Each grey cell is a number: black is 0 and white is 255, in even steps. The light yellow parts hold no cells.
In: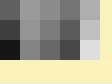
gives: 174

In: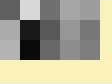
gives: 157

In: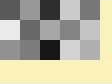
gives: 119

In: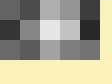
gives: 61

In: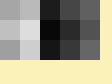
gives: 96

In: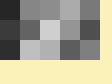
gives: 121

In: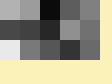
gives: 128

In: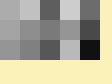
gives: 108

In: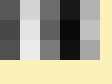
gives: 178

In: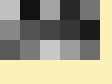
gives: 115
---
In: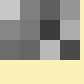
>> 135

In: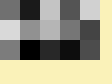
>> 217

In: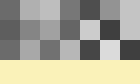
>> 94

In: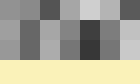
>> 159

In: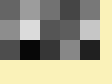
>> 141

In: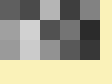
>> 160

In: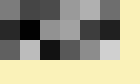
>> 40
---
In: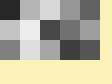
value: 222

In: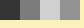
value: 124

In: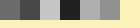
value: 72

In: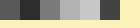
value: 45

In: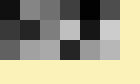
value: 161

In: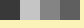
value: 197

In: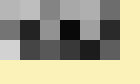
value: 69

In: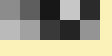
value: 161
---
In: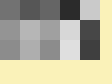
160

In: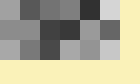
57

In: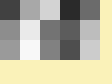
115

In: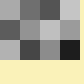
147

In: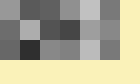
70

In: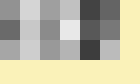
232
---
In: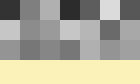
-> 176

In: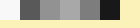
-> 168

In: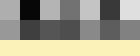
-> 137

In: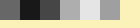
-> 174

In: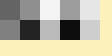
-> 186

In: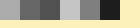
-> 197

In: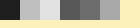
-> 88

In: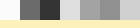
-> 163
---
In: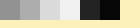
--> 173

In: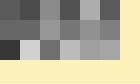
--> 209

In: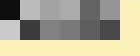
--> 59

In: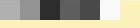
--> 147

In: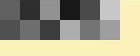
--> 110

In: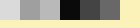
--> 159
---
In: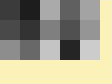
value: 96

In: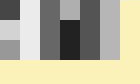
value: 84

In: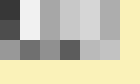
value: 214

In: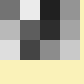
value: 32

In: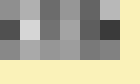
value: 100

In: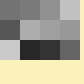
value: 144
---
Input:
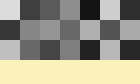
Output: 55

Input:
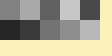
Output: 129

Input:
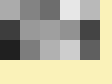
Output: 61

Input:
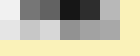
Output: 241

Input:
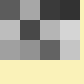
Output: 189

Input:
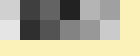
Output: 208

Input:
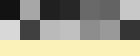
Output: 18

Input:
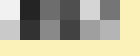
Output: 241

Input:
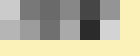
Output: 203
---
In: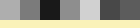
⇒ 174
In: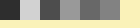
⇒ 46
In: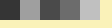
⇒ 53
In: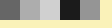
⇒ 102
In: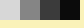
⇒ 215
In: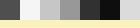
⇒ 79
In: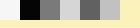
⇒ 246
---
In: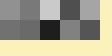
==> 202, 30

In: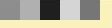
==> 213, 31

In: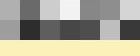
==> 242, 45

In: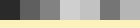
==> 207, 42

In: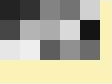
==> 238, 20

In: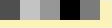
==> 195, 0
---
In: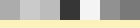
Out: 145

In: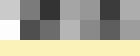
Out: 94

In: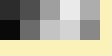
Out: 211

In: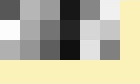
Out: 226

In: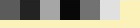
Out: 114

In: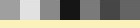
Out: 70

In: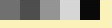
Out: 214

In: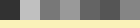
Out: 85

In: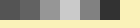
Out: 129
